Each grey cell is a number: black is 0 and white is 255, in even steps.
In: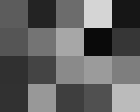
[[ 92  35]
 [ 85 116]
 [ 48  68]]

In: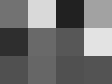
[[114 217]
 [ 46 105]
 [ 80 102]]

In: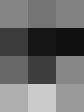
[[133 116]
 [ 60  22]
 [103  62]]

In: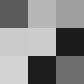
[[ 90 182]
 [203 204]
 [211  29]]

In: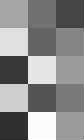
[[166 113]
 [223  99]
 [ 55 230]]

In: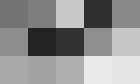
[[116 126]
 [140  34]
 [168 163]]

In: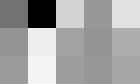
[[114   1]
 [148 238]
 [154 243]]

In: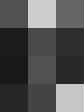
[[ 80 205]
 [ 27  74]
 [ 24  81]]

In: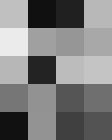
[[192  16]
 [235 160]
 [183  35]]
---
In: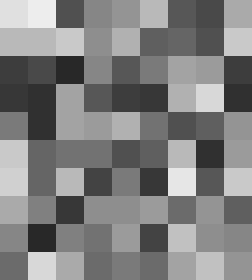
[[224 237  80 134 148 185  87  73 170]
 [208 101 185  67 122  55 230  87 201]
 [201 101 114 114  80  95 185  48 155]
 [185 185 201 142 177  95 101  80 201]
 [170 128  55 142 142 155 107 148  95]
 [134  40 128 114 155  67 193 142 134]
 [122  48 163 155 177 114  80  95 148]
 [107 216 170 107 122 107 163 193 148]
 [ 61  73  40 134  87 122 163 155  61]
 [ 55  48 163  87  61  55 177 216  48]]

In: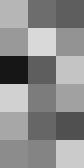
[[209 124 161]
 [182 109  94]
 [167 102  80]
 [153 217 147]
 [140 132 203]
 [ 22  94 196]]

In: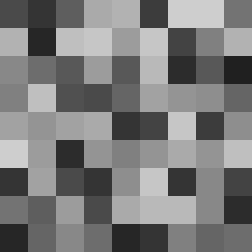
[[206 156  44 148 128 148 170 148 191]
 [178  38 191 198 156 198  67 128 178]
 [162 148 162 170  52  67 198  60 142]
 [136 109  88 156  88 185  44  88  32]
 [128 191  80  74 101 162 148 142 101]
 [115  94 156  74 170 185 185 136  44]
 [ 74  52  94 170 178  60 206 206 115]
 [ 52 162  74  52 142 198  52 136  67]
 [ 38 101 136 109  38  52 128 101 109]]

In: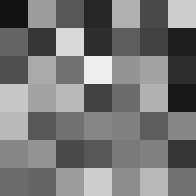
[[199 162 185  66 107 177  24]
 [185  87 114 135 129  93 135]
 [135 148  73  87 121 129  53]
 [107 101 156 205 141 185 114]
 [101  53 217  46  93  66  31]
 [ 79 170 114 238 148 162  46]
 [ 18 156  87  38 177  73 205]]

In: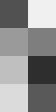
[[219  89]
 [191  46]
 [154 126]
 [ 81 240]]

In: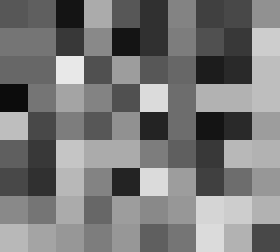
[[190  72 125  87 145  35 109  20  41 157]
 [184 164 151 125 151  95 117 219 178  72]
 [137 117 171 103 157 137 151 213 205 178]
 [117 117  56 137  20  48 125  80  56 205]
 [103 103 232  80 157  87 103  28  41 190]
 [ 95  56 197 171 171 125  95  56 184 178]
 [ 87  95  20 171  87  48 131  64  72 145]
 [ 72  48 184 131  35 219 157  64 109 151]
 [ 12 117 164 131  80 219 109 178 178 190]]
